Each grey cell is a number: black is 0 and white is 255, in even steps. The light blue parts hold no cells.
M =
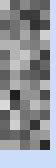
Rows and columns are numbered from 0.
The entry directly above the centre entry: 167
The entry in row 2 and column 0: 92
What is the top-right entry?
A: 92
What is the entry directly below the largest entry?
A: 81
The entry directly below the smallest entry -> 81
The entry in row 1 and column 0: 147
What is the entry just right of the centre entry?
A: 92
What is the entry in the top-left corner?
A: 197
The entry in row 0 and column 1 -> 92
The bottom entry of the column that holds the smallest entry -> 167
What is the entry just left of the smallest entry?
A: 167
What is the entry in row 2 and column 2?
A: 137
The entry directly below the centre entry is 156
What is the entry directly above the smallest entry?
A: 179
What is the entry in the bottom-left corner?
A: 167
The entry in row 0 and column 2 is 137
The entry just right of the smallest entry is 147

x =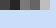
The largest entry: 190
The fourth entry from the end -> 37
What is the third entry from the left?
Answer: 121
